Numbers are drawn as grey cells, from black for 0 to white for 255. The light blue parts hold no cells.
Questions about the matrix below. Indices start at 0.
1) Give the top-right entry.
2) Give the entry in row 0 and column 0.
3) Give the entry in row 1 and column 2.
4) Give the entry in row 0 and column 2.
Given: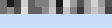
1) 82
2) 114
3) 82
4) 70

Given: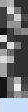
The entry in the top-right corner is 48
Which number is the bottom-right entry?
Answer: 120
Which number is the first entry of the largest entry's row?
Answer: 20
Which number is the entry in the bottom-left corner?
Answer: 20
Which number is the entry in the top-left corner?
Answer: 163
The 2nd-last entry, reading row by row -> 148
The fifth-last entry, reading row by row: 74

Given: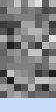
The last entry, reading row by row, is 97
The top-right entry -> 181
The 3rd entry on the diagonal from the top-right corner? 97
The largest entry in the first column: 181
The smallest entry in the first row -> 97
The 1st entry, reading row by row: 127
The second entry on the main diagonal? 151
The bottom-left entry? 84
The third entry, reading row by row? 196
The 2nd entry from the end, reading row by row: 111
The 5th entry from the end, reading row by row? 139
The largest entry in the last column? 224
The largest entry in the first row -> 224

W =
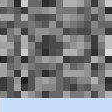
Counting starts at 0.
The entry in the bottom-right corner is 176
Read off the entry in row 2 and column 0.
161
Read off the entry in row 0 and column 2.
46
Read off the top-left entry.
161
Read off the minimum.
31
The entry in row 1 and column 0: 88
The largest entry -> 218
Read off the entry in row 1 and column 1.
104
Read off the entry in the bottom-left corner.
133
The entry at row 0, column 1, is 133
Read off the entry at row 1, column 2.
88
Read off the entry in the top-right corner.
203
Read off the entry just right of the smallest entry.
88
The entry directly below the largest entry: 46
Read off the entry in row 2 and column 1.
161
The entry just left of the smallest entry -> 146

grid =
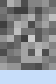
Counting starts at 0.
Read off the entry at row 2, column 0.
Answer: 105
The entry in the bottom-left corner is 163
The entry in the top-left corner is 89
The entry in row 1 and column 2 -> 63
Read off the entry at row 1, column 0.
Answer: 118
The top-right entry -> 105
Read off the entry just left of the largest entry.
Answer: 63
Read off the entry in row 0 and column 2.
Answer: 148
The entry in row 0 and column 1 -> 176
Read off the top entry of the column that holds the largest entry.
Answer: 132
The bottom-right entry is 148
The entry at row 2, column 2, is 118
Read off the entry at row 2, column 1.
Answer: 132

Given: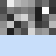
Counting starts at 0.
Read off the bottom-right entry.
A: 74
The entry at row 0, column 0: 88
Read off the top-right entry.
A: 58
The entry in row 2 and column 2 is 184
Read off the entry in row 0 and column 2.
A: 184
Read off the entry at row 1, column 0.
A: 74
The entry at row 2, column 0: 100
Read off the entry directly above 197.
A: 46
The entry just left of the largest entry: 30

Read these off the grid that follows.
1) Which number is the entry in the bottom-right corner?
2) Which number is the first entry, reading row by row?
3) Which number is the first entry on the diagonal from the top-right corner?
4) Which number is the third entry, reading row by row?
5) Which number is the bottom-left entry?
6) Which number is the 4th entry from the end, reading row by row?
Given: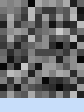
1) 32
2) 142
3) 102
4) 142
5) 87
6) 142
